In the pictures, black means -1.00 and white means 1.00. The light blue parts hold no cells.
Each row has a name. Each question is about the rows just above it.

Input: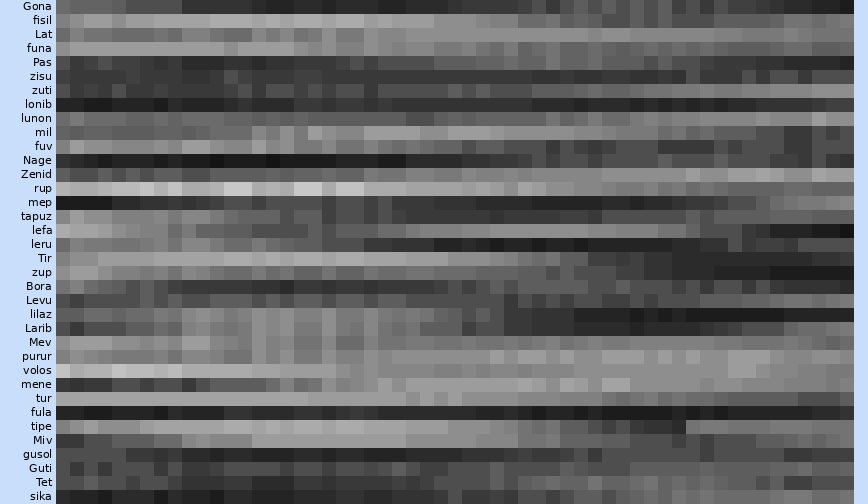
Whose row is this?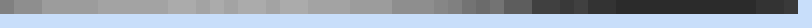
Tir
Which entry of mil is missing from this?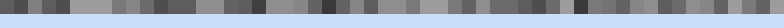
[0.17]
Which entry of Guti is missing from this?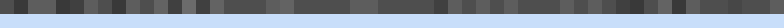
[-0.33]
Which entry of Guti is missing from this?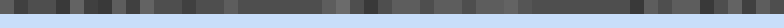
[-0.44]

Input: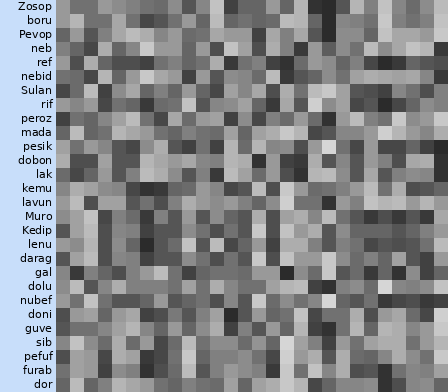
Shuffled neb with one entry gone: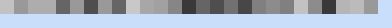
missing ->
[-0.27]
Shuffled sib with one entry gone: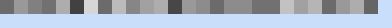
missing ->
[0.15]
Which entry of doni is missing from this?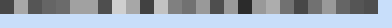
[-0.05]

